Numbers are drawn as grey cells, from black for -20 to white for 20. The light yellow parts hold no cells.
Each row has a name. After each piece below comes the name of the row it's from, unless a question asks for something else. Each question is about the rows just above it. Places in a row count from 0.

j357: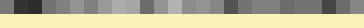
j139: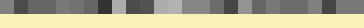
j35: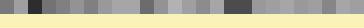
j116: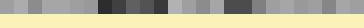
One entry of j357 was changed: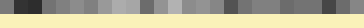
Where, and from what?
5, [3]
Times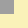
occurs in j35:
5
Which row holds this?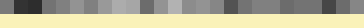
j357
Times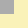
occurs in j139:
2

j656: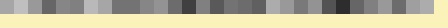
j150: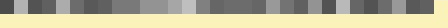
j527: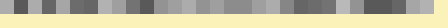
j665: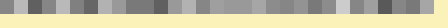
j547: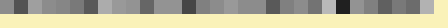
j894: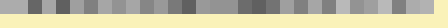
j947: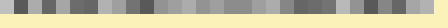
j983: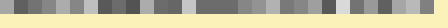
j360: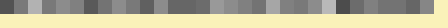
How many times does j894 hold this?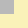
2
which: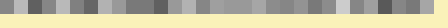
j665
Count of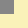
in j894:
1
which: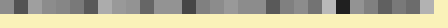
j547
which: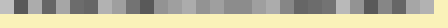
j947

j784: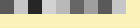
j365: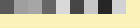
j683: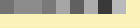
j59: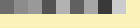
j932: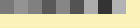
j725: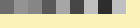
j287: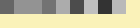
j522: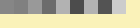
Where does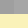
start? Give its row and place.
j365, 1
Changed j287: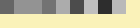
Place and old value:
7, [-12]
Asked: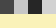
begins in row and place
j365, 5

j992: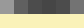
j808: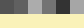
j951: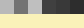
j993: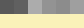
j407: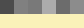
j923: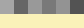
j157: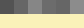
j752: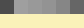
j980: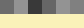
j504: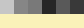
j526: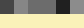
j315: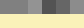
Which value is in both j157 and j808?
[-7]
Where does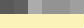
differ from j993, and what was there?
4, [2]
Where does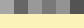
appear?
j923
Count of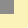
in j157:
1
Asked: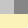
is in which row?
j504
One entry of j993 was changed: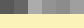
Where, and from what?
1, [-5]
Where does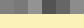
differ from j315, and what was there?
1, [0]

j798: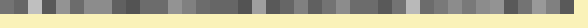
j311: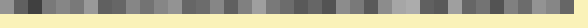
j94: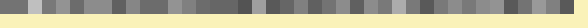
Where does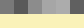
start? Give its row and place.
j311, 25
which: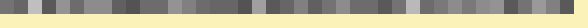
j798
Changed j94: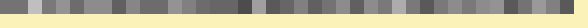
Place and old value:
17, [-7]
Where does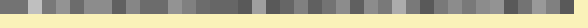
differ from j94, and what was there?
17, [-7]
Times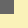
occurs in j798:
4
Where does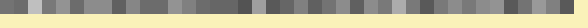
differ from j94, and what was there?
1, [-2]
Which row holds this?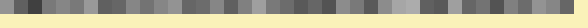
j311

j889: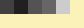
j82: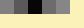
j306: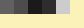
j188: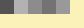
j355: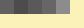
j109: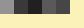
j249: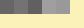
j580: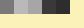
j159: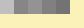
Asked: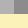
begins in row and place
j188, 1
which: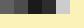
j306
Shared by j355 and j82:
[-6]

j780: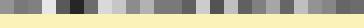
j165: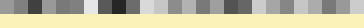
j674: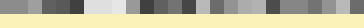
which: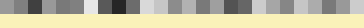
j165
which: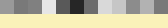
j165
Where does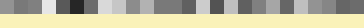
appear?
j780

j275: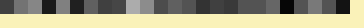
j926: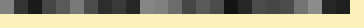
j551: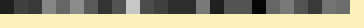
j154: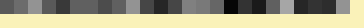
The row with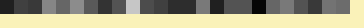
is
j551
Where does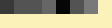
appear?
j275
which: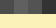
j275
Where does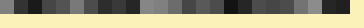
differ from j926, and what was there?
4, [-6]
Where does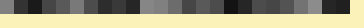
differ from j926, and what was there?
20, [-8]
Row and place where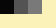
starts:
j275, 20
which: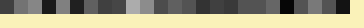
j275

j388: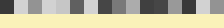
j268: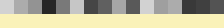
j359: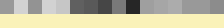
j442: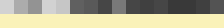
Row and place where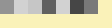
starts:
j388, 2
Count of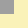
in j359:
1
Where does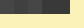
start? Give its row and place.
j442, 9
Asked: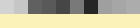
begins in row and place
j359, 3
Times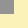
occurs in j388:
2
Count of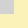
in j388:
4

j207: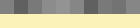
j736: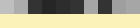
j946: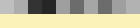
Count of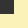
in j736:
3
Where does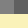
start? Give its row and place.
j207, 0
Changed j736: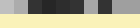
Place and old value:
9, [6]
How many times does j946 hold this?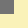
0

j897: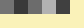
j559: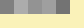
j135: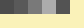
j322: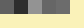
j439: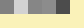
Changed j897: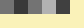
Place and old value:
2, [-3]
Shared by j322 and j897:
[-3]

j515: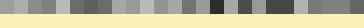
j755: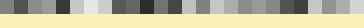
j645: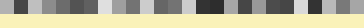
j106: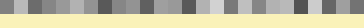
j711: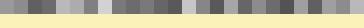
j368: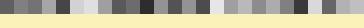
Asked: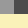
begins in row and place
j645, 18
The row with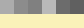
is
j515
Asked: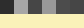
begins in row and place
j645, 15
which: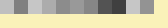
j755

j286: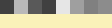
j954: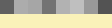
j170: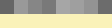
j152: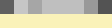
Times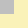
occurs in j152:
3
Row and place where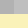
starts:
j954, 4
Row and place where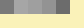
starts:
j170, 3
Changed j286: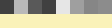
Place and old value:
6, [0]

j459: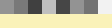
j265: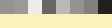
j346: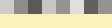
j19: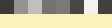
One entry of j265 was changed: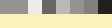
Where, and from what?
1, [4]
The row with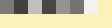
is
j459
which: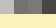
j19
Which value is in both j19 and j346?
[3]
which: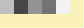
j459

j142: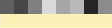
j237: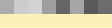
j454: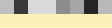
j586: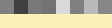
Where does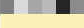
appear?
j142
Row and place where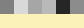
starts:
j142, 2
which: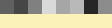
j142
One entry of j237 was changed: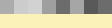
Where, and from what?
4, [-4]
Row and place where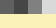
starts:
j142, 0
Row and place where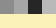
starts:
j454, 4

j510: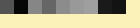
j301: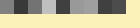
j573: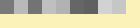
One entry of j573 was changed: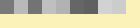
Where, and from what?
8, [11]
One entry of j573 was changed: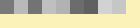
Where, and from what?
5, [-4]
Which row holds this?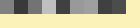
j301
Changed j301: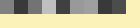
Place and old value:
7, [-10]
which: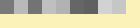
j573
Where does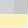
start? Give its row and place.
j573, 7

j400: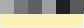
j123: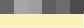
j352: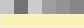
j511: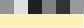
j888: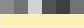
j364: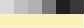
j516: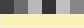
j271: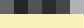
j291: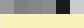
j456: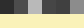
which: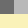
j516
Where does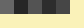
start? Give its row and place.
j271, 0
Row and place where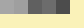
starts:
j123, 1

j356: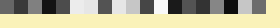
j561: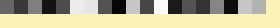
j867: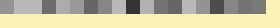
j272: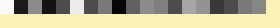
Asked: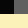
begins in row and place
j272, 8
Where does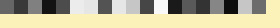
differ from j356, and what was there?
13, [-7]
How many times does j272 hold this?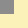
2
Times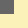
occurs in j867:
2
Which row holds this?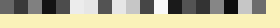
j356
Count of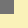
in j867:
2
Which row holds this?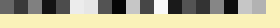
j561

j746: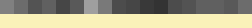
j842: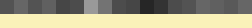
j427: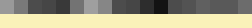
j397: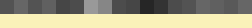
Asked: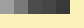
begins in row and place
j746, 6
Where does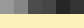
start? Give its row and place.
j397, 6

